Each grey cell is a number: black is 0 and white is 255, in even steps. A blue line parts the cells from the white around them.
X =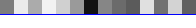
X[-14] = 124
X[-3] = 113
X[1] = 235

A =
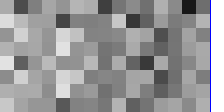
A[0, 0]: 171
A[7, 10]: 116
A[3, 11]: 97
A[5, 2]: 165
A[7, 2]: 150
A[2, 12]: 116
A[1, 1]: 186
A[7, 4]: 88
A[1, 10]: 97
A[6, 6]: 154
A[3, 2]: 167
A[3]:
[178, 162, 167, 147, 225, 148, 155, 116, 123, 170, 122, 97, 117, 156, 169]
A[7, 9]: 96
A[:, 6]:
[173, 127, 131, 155, 184, 127, 154, 133]
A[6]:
[175, 170, 171, 141, 223, 145, 154, 113, 129, 167, 126, 95, 119, 156, 164]
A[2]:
[148, 209, 168, 149, 214, 193, 131, 132, 137, 176, 163, 79, 116, 163, 129]
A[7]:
[200, 164, 150, 150, 88, 130, 133, 119, 179, 96, 116, 156, 165, 138, 175]
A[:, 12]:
[138, 123, 116, 117, 114, 111, 119, 165]
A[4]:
[226, 95, 149, 186, 144, 146, 184, 114, 172, 99, 57, 169, 114, 135, 168]
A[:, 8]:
[117, 199, 137, 123, 172, 130, 129, 179]
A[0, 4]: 148
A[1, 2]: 160
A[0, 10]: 112
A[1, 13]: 132

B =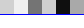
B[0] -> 209
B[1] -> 240

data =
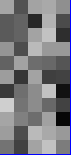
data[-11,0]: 165
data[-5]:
[57, 111, 140, 194, 17]
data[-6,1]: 54
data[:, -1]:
[143, 75, 46, 153, 85, 66, 17, 66, 7, 153, 124]
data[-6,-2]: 63
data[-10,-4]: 99
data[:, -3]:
[163, 39, 163, 186, 109, 163, 140, 140, 109, 186, 163]
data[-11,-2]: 169
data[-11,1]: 82
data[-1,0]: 115
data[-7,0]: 98
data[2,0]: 90
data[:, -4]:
[82, 99, 99, 77, 162, 54, 111, 116, 128, 77, 65]

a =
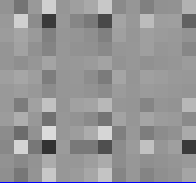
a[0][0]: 147
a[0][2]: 153
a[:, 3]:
[208, 58, 128, 132, 164, 125, 140, 194, 112, 220, 50, 172, 200]
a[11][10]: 143
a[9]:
[140, 108, 146, 220, 151, 157, 172, 214, 127, 152, 125, 140, 145, 170]
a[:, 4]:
[150, 152, 150, 151, 151, 150, 150, 149, 151, 151, 155, 151, 151]
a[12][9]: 151
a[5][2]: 158
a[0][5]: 159
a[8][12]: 154
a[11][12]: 149
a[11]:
[146, 137, 147, 172, 151, 151, 158, 171, 141, 151, 143, 146, 149, 153]
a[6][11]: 153
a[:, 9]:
[150, 152, 150, 151, 151, 149, 150, 149, 150, 152, 155, 151, 151]
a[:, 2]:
[153, 140, 154, 145, 150, 158, 152, 161, 152, 146, 119, 147, 148]
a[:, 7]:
[200, 73, 128, 137, 163, 123, 140, 184, 116, 214, 79, 171, 196]
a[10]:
[136, 212, 119, 50, 155, 121, 121, 79, 140, 155, 193, 150, 159, 58]
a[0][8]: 138
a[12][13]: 165
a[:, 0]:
[147, 153, 156, 149, 149, 159, 153, 153, 156, 140, 136, 146, 143]
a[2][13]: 147
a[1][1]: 208
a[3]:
[149, 162, 145, 132, 151, 146, 145, 137, 150, 151, 159, 150, 152, 135]
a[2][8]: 160
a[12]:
[143, 119, 148, 200, 151, 155, 167, 196, 133, 151, 132, 143, 147, 165]
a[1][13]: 97
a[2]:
[156, 165, 154, 128, 150, 149, 143, 128, 160, 150, 159, 155, 153, 147]
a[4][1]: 143

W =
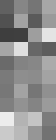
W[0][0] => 97
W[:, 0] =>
[97, 81, 62, 166, 106, 122, 119, 127, 236, 202]
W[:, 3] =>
[167, 154, 228, 93, 171, 163, 144, 155, 124, 114]
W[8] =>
[236, 179, 196, 124]
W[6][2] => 118
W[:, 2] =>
[117, 90, 158, 103, 135, 140, 118, 132, 196, 150]
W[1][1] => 163

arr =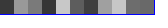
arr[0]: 57
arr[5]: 93
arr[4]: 200

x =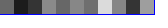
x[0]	104
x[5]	135
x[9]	52
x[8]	134

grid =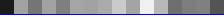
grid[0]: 27
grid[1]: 162
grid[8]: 202
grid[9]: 164
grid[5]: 165

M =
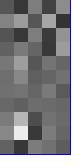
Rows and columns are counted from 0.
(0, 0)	86
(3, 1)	122
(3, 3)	57
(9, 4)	102
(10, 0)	98
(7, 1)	96
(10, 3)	113
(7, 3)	107
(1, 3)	166
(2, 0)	84
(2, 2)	125
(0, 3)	65
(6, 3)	122
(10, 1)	56
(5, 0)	110
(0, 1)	55

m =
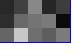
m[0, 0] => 40
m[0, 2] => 136
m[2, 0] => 101
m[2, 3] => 94
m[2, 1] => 199
